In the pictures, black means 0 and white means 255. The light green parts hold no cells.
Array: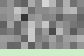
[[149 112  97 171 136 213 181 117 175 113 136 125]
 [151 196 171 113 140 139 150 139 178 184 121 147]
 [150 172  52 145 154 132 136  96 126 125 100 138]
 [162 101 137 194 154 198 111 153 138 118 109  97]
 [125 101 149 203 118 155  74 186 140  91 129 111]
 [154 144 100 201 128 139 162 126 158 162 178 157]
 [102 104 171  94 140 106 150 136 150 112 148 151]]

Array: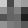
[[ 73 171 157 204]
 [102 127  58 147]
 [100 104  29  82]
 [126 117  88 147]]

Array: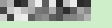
[[180  36  56 180 238  93 231  40 193 234  43  52 155]
 [200 221 189 172 119 113 171  83  45  94 166 138  68]
 [ 63 231 237  96 130 141  96  81 127 130 144 178 207]]

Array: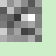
[[147 180 140  88 156 204]
 [192 119  83 115 112  89]
 [102  55 210 253 132 114]
 [ 84 131 145 166 129 124]
 [128 163  65  81 161 205]
 [152 147 144 172 105 173]]

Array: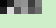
[[ 40 141 147  62 126   5]
 [216  86 158  86 109  35]]

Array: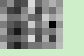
[[143  68  80 218 105 147 176 148 109]
 [ 66  52 130 196  58 144 114 166 131]
 [112 114 152 108  93 203 163 189 178]
 [ 89  68  95 203 113 163   1 147 125]
 [ 68  23  89 123  83 128 119 180 161]
 [ 95  91 119 218  74 174  58 177 122]
 [ 71  31  84 118 116 138 136 186 180]]

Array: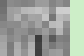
[[139 135 130 134 155 156 132 144 132 109]
 [158 162 183 187 193 182 146 205 206 114]
 [157 178 144 164 162 195 118 186 177 122]
 [140 139 157 143 164 133 186 191 145 135]
 [128 145 143 126 138 156 133 180 134 144]
 [137 147 128 155  60 140  90 128 124 160]
 [124 171 136 175  66 145 121 138 131 167]
 [127 175 148 180  63 138 155 159 128 171]]

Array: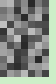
[[182  93 137  40 120  84 171]
 [141  55 146  84 155 111 114]
 [154 113  42 142 176  54 133]
 [ 71 158 130  88  78  74 192]
 [178 107 109 187 144  66  53]
 [131 193  48  86  93 166  78]
 [ 81 118  41 113 181 148 159]
 [152  62  70 170 143  65 163]
 [177  56  89 136  40 147 108]
 [ 63  46  75 157 151 172 127]
 [156 134 184  76 136  67  74]]

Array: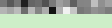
[[ 88 116  32 101 108  81 121 158 144  95 132 133 191 144 162 119]
 [165 186 108 183 132 172  18 176 241 197 119 127 145 137 124 180]]
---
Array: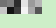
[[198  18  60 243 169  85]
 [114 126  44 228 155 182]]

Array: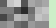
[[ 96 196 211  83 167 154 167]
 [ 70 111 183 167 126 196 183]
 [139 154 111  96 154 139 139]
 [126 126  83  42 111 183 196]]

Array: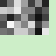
[[204 189 232 132 132  49  89]
 [ 49 116 220 160  64 146  34]
 [116 103 204 204 146  19 232]
 [ 76 247 189 132 220  64 146]
 [103  34  89 160  76  19  64]]

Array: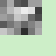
[[143 185 211 237 224  61]
 [158 143 198 185 105  76]
 [ 90 118 143 105 130 158]
 [198 170 130  45 118 170]
 [118 170  90  76 158 158]]

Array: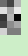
[[223 167 235]
 [109  68 182]
 [ 68 141 167]
 [210 125 125]
 [ 53 182   9]]

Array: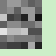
[[227 185 185 198  79  79]
 [123 154 154 123  95 109]
 [ 95 139 139 109 109 139]
 [109 139 123 123 123 109]
 [123 139  95 154 154  95]
 [198  63  79  33 154  18]
 [ 79  63  63  47 169  33]]

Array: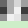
[[ 60 173 241  60]
 [146 241 229 132]
 [103 173 214 159]]

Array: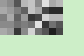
[[169 154 126  97 196 169  70  42  42]
 [138 138 113 126 113 225  55 113  85]
 [126 169  97 154  55  70 211 184 184]
 [154 138  85 184 196 138 225 169 184]
 [169 154  55 138 211 113  85  30  70]]
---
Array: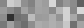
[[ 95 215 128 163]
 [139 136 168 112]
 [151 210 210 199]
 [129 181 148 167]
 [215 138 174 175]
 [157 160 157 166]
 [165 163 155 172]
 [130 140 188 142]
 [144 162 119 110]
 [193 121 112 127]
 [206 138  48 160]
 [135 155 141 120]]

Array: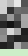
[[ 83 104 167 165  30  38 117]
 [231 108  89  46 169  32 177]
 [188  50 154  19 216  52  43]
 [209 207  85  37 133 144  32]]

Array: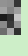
[[ 53 158 197 148  48]
 [142 132  47  57 168]
 [146 162  27 138 108]]

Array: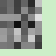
[[194 131 224 151 148  74  60]
 [ 42  79 143  30 164 204 133]
 [100 140  76  99  92 109 133]
 [ 63  65 151  14 195 177  55]
 [107 110 153 102 128 120 117]
 [ 92  87 154  90 153 158 121]]

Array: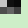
[[  9  63]
 [ 16  99]
 [197  77]]

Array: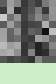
[[143 148 144  94 190 104 133 109  90]
 [121  56 107 175  18 146  67  45  92]
 [ 60 123 136  74  87 160  35  37 134]
 [ 79  84  98  68  99  59  73 131  50]
 [ 56  63  65  57  59  67  53  53  64]
 [133  43 149 109 141 111 168 144  78]
 [159 168 112 157 100  98 156 176  67]
 [ 94  58 203  92 160 164 186 167  85]]

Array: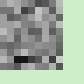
[[187 177 101 189 131 118 103  93 203  86]
 [124  93 158 124  94 141 134 143  63 175]
 [ 87 163 143 166 166 169 138 117 175 127]
 [ 75 195 186 154  99 115 147 126  87 134]
 [124  93 158 124  94 141 134 143  63 175]
 [143  65 129 131 145 153 130 184  22 158]
 [165 172 108 172 118  99 115 146  21  88]
 [178 117  94 159 156 163 103 112 148 114]
 [155 117 158 160 186 145 113 154 183 121]]

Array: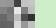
[[198 189  50 192]
 [195 129  80 152]
 [ 66 232 189 214]
 [149 115 121 101]
 [152 130 104  98]]
